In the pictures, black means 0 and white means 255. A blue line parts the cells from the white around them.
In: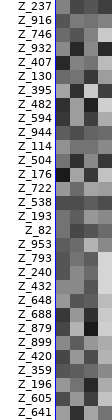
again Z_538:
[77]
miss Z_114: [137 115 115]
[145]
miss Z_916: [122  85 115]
[130]
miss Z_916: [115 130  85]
[122]
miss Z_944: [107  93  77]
[100]

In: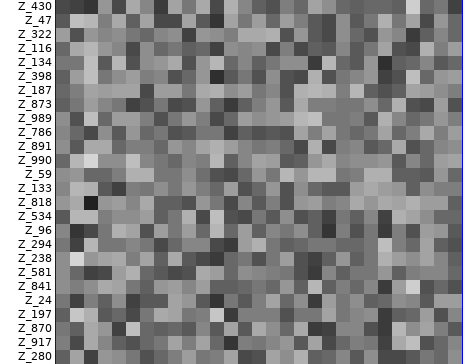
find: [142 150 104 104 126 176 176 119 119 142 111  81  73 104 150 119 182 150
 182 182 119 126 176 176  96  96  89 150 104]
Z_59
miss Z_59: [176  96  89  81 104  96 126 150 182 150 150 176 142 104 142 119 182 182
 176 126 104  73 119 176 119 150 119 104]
[111]

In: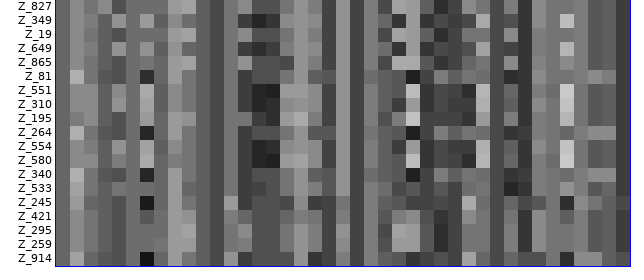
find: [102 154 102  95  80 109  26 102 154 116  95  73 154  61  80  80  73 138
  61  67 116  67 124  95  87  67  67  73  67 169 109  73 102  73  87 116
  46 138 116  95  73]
Z_245
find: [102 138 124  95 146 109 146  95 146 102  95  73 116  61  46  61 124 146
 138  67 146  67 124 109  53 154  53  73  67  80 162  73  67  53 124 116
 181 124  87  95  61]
Z_649

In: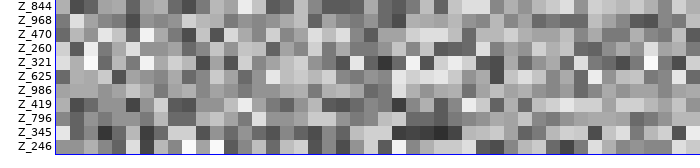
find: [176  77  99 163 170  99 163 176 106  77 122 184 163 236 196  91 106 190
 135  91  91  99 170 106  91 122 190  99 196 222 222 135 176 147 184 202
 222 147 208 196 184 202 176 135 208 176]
Z_844
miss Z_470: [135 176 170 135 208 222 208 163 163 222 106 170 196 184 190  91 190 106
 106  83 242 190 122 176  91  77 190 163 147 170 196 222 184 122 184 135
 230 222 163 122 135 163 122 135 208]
[216]
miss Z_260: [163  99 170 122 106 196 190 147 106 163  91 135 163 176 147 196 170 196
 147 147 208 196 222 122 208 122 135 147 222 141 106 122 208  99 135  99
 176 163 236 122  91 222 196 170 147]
[128]
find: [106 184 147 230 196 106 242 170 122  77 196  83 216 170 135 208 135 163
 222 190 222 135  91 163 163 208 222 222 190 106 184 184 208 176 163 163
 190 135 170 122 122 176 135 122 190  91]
Z_470
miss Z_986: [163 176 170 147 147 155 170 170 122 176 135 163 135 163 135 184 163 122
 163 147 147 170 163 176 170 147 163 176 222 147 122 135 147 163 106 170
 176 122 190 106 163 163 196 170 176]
[114]
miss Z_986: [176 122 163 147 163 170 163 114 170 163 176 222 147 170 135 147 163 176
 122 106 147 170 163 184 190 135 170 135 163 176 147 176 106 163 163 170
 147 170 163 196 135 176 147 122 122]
[155]
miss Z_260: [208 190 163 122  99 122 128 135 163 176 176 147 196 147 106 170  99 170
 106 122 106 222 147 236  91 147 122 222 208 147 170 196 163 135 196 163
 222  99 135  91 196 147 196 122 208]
[141]

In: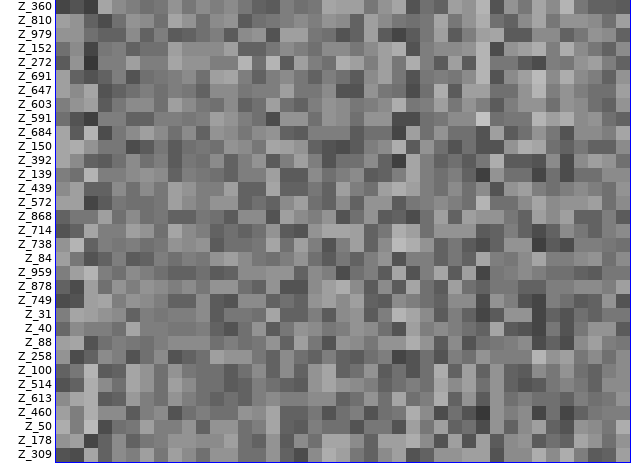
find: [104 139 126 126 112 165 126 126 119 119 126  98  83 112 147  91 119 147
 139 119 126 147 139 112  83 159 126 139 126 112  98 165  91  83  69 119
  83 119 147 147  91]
Z_40
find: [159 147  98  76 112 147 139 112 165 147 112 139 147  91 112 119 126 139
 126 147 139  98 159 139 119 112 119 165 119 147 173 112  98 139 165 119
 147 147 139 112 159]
Z_810
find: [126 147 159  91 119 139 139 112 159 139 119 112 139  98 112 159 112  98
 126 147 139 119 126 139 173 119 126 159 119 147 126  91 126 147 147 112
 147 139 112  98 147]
Z_603
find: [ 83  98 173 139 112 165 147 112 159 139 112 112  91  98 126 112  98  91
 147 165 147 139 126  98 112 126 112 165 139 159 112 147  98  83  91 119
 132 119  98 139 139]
Z_514
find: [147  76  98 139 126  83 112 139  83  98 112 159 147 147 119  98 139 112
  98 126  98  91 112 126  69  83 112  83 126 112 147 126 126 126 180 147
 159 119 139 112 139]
Z_258
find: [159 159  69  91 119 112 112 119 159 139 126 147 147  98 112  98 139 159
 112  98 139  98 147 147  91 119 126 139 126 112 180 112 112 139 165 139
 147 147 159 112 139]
Z_572

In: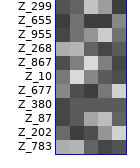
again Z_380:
[91]
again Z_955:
[114]
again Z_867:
[127]
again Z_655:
[62]

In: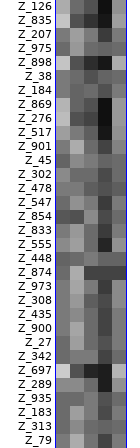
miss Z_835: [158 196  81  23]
[51]
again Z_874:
[67]
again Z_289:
[138]
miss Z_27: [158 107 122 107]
[81]
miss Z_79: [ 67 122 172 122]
[115]
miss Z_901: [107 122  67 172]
[130]
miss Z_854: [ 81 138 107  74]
[87]

